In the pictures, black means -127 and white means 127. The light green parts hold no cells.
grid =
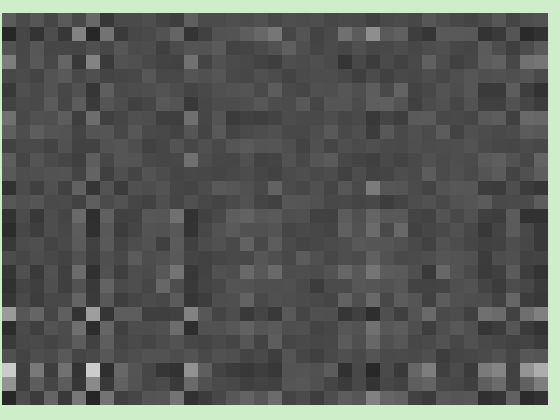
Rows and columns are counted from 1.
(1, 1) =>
-36
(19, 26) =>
-39
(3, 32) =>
-47
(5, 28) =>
-62
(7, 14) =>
-71
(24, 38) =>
-59
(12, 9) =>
-48
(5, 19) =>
-47
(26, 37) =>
-61
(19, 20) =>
-22
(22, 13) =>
-62
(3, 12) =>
-63
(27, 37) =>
-61
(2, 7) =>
-88
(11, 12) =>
-57
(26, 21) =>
-44
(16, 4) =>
-50
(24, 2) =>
-55
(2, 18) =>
-34
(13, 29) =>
-42
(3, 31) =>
-50
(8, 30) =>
-37
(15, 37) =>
-36
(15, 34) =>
-46
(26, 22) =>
-43
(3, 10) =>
-52
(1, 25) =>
-53
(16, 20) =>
-43
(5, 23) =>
-50
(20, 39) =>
-68
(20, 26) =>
-40
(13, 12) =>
-44
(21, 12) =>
-55
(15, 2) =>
-52
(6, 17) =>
-45
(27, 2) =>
-64
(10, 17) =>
-42
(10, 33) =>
-49
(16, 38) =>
-55

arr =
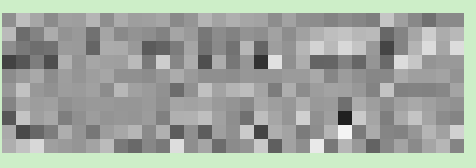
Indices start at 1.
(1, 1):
15
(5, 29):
42
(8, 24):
31
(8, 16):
33
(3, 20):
30
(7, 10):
22
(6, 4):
17
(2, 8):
37
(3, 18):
55
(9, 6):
20
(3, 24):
57
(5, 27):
7
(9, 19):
-59
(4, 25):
2
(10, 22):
14
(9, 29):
2
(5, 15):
15
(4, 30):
70
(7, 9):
22
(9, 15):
-34
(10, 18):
19
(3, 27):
25
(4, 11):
-5
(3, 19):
-26
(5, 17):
13
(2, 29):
4
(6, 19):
36
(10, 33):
4
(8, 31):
36
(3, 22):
54
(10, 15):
37
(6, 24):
35
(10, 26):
24
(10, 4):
31
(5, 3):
41
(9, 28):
5
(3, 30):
52

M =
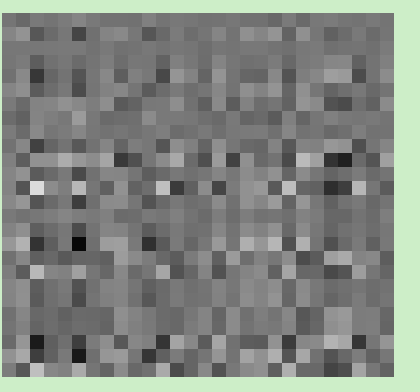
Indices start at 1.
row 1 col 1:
-10
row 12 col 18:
12
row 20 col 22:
10
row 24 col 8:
14
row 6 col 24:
-27
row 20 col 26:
-10
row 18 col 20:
-8
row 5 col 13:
21
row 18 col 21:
13
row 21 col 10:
-14
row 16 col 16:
6
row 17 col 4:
-33
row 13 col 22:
-26
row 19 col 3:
56
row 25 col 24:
-44
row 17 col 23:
-11
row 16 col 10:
-11
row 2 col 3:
-40
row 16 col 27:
-18
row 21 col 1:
4
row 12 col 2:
18
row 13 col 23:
-30
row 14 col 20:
27
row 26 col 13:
-52
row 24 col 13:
36
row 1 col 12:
-11
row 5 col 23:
7
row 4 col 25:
7
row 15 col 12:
-10
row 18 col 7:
-25
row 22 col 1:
-14
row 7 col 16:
10
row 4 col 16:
4
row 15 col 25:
-24
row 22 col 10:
3
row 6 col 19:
3
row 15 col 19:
-13
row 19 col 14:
-25

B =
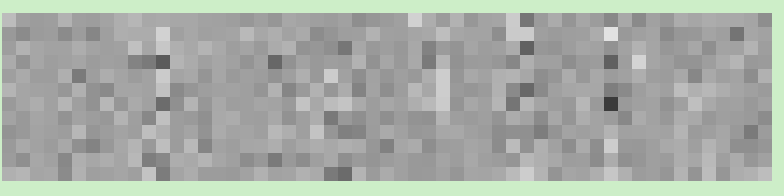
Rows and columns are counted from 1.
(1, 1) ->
60
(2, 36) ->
14
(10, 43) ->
14
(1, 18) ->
23
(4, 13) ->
52
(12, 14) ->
44
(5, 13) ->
36
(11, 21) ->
25
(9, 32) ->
39
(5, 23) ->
25
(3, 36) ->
32
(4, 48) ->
30
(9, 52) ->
38
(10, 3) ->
34
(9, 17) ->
35
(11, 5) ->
8
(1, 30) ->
81
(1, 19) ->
31
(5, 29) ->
31
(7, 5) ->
53
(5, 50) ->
7
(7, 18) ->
31
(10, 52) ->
39
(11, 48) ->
28
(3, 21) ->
50
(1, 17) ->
30
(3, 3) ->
38
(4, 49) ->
20
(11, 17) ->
32
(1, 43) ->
28
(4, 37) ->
7
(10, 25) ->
47
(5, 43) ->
40
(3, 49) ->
27
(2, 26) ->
31
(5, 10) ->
28
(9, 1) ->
19
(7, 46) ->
32
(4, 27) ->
18

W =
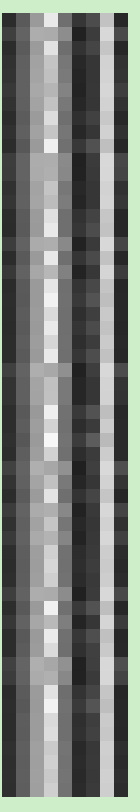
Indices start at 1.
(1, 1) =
-83
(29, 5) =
-14
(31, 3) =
26
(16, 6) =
-73
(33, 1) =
-62
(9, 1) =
-78
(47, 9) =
-49
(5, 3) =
36
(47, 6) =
-94
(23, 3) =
26
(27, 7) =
-73
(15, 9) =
-88
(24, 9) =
-86
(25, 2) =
-37
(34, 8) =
82
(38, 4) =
51
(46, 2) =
-35
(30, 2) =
-34
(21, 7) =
-44
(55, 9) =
-80
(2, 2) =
-28
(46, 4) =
91
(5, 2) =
-30
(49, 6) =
-76
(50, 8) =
62
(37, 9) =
-78
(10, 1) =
-83
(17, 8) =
88
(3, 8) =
69
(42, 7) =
-68
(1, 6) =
-73
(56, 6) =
-84
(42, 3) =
45
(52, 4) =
93
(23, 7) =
-52
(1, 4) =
105
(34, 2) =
-30
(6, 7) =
-72
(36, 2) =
-28

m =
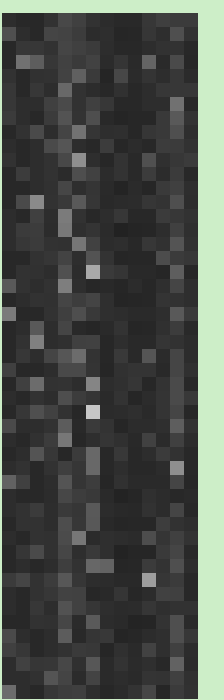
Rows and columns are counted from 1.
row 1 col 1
-82
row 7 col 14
-87
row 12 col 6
-49
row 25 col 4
-58
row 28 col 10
-89
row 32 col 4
-72
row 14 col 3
10
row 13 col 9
-91
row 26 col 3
-87
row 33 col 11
-87
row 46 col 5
-77
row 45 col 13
-48
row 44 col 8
-83
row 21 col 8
-80
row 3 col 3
-72
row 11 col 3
-82
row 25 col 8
-88
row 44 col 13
-48
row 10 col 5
-42
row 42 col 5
-61
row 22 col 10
-85
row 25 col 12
-84
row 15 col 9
-72
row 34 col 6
-74
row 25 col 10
-86
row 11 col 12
-79
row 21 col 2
-82
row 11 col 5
-55
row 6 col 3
-72
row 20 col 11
-88
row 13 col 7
-74
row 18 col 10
-88
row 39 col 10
-89
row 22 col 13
-38
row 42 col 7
-88
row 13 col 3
-82
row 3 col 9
-87
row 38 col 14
-76
